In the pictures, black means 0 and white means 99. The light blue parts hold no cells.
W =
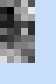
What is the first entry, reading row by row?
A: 49
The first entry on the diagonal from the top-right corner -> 33
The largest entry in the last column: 91
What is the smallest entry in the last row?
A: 28
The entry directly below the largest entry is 64
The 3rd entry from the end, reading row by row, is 74
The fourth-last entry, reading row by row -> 59
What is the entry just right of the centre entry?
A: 69
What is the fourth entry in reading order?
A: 74
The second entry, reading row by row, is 54
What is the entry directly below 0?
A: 11
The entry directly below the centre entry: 33
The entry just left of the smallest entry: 11

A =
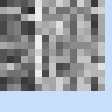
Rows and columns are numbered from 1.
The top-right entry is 70
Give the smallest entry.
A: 16
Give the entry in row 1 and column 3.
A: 39
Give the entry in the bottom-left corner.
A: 28
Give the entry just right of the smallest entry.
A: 92
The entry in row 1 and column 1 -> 22
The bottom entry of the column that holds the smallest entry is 22
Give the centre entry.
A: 65
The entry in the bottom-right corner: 60
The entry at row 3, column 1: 33
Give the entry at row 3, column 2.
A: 39
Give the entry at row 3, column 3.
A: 33
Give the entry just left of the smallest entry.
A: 28
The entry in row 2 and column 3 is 70
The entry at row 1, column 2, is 33
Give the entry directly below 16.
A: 81
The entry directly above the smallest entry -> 44
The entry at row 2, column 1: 65

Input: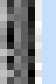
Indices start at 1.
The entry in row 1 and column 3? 53
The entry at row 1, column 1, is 65
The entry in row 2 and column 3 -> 47
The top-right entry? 92
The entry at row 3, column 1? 75
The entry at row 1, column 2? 18
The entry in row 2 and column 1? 70
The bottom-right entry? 98
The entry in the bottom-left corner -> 70
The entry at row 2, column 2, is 30

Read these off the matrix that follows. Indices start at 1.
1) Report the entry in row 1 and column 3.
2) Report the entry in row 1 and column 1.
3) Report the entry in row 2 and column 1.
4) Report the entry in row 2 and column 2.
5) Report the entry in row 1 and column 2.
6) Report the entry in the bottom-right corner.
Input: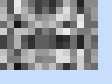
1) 91
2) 59
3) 69
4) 31
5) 31
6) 42

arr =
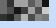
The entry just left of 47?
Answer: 52
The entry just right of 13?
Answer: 36
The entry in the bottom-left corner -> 19
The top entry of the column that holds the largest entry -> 8
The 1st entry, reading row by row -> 41
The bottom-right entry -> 47

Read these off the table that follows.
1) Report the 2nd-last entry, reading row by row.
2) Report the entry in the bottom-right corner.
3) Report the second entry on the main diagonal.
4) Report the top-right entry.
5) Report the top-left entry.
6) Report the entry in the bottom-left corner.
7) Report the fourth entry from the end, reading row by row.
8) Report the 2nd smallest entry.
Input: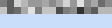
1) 71
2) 71
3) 36
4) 54
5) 48
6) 76
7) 48
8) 30
